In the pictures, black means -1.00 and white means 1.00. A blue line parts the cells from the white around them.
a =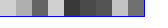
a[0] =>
0.63
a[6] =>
-0.34
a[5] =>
-0.42

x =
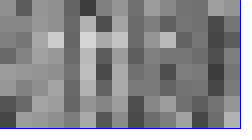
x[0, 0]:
0.13
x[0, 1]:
-0.28
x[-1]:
[-0.45, 0.24, 0.20, 0.12, -0.02, 0.32, -0.33, 0.10, -0.42, -0.15, -0.01, 0.27, -0.44, -0.15, 0.40]
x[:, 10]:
[0.07, -0.25, 0.45, -0.07, -0.39, -0.21, 0.24, -0.01]
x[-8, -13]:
0.17
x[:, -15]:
[0.13, 0.05, 0.00, -0.18, 0.22, 0.18, -0.34, -0.45]
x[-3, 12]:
-0.08
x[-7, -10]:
0.40
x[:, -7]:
[-0.12, -0.16, -0.16, -0.26, -0.12, -0.04, -0.39, -0.42]
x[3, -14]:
0.03
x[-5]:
[-0.18, 0.03, 0.26, 0.19, -0.16, 0.45, -0.28, 0.22, -0.26, 0.00, -0.07, -0.07, -0.15, -0.38, -0.01]
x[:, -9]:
[0.00, -0.39, 0.32, -0.28, -0.42, -0.23, 0.04, -0.33]
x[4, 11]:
-0.01
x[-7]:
[0.05, 0.06, 0.18, 0.14, -0.17, 0.40, -0.39, 0.28, -0.16, -0.01, -0.25, -0.08, -0.11, -0.42, -0.08]
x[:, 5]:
[-0.51, 0.40, 0.67, 0.45, 0.49, 0.40, 0.15, 0.32]
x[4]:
[0.22, 0.18, 0.16, 0.11, -0.10, 0.49, -0.42, 0.33, -0.12, -0.05, -0.39, -0.01, -0.05, -0.53, -0.09]
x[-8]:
[0.13, -0.28, 0.17, 0.13, -0.21, -0.51, 0.00, 0.17, -0.12, 0.22, 0.07, -0.10, -0.11, 0.25, 0.16]
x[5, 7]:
0.34
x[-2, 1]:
-0.18
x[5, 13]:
-0.44
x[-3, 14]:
-0.05
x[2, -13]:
0.31
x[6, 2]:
0.29

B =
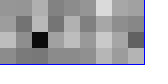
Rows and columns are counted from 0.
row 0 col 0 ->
0.18
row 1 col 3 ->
-0.08
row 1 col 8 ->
0.06
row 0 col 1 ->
0.17
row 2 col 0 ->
0.48
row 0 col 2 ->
0.38
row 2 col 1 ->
0.11
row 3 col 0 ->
0.10
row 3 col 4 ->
0.09
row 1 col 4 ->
0.39

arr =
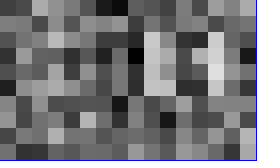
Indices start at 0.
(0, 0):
-0.50
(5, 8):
-0.64
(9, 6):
-0.17
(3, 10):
0.34
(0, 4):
-0.04
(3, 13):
0.64
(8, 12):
-0.21
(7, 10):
-0.82
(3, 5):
-0.32
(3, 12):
0.39
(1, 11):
-0.04
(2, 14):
-0.21
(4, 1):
-0.18
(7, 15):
-0.42
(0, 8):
-0.26
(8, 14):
-0.25
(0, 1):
-0.42
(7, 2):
-0.11
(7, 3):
-0.02
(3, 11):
-0.42
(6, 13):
0.03
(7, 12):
-0.45
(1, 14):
-0.18
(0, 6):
-0.80
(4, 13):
0.75
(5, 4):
0.12
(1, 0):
-0.01
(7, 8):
0.01
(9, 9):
-0.09
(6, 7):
-0.83
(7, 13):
-0.40
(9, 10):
-0.30
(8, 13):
0.17
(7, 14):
0.20
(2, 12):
-0.66
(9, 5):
-0.16
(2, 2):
0.01
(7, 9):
-0.38

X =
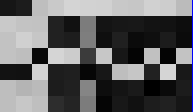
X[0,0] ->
-0.83
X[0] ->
[-0.83, -0.78, 0.49, 0.58, 0.66, 0.65, 0.64, 0.57, 0.55, 0.64, 0.61, 0.47]
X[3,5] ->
-0.54
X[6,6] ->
-0.96
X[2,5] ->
-0.01
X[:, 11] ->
[0.47, -0.90, -0.91, 0.53, -0.81, -0.78, -0.83]
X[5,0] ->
0.49
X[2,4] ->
-0.77
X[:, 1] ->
[-0.78, 0.53, 0.63, 0.49, -0.87, 0.41, 0.56]
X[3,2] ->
-0.94
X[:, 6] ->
[0.64, -0.84, -0.88, 0.56, -0.82, -0.90, -0.96]
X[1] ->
[0.58, 0.53, 0.52, -0.74, -0.87, -0.03, -0.84, -0.82, -0.81, -0.85, -0.86, -0.90]
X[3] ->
[0.52, 0.49, -0.94, 0.67, 0.60, -0.54, 0.56, -0.82, -0.97, 0.51, -0.97, 0.53]
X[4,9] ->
-0.74
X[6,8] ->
-0.87

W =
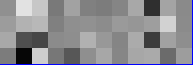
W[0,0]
0.13
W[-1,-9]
-0.07
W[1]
[0.22, 0.40, 0.44, 0.00, 0.12, 0.14, 0.10, 0.21, 0.18, 0.24, 0.65, 0.09]
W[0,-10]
0.56
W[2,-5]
0.04
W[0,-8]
0.27
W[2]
[0.32, -0.38, -0.45, 0.09, 0.11, 0.39, 0.19, 0.04, 0.34, -0.53, 0.26, 0.11]
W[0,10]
0.29
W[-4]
[0.13, 0.77, 0.56, -0.05, 0.27, 0.00, -0.03, 0.04, 0.32, -0.63, 0.29, 0.08]
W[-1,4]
-0.32
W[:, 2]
[0.56, 0.44, -0.45, 0.61]
